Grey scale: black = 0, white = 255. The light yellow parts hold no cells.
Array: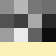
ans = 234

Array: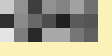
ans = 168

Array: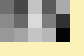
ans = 196

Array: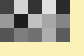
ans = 113

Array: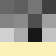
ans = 171

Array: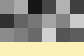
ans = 209
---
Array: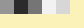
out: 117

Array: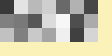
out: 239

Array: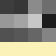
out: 87

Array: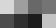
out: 48

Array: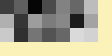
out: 103

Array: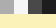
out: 246

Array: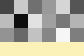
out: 134
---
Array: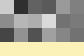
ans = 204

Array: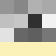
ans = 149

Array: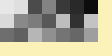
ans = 231

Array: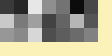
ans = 58

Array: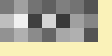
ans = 121

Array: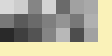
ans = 217
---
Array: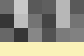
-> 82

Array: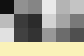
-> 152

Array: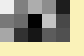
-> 22

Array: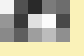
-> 158

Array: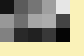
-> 33

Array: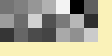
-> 169

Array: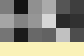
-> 98
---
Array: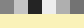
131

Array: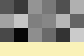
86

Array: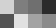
210

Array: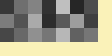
56

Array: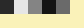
41

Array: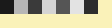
26

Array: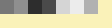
119

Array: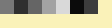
120

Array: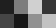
31
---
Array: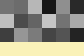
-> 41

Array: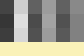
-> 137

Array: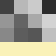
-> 44

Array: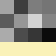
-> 117

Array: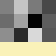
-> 72

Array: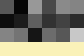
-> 132

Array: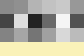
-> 152

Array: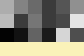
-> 144

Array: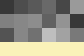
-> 154

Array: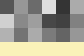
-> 171
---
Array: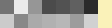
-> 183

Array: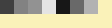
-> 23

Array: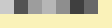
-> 142

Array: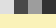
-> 73

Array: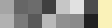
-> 144

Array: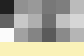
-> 90

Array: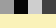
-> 5

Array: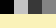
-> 195

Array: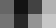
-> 40
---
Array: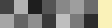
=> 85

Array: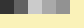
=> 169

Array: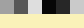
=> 7

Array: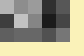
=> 48

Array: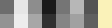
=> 26

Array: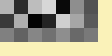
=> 215

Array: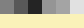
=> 149

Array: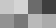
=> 62
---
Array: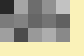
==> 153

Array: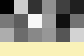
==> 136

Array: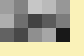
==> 143

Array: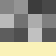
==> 193

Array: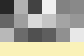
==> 80

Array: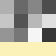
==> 245

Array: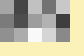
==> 249

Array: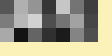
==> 100

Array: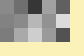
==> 206

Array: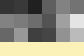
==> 63
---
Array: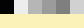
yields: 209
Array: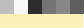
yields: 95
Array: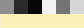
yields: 214
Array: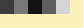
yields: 213
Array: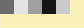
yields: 202
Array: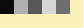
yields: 110
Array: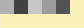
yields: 83
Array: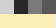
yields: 87
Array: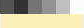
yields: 252
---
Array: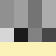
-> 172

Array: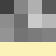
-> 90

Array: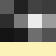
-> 60

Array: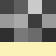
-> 68

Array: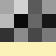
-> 154

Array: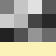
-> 88

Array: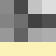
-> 221

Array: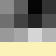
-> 50

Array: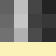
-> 35
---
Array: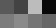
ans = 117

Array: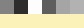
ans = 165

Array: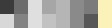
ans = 138

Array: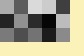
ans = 27

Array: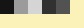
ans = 49

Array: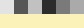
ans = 122

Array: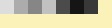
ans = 21

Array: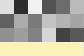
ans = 67

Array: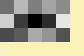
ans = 148

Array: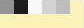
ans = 211
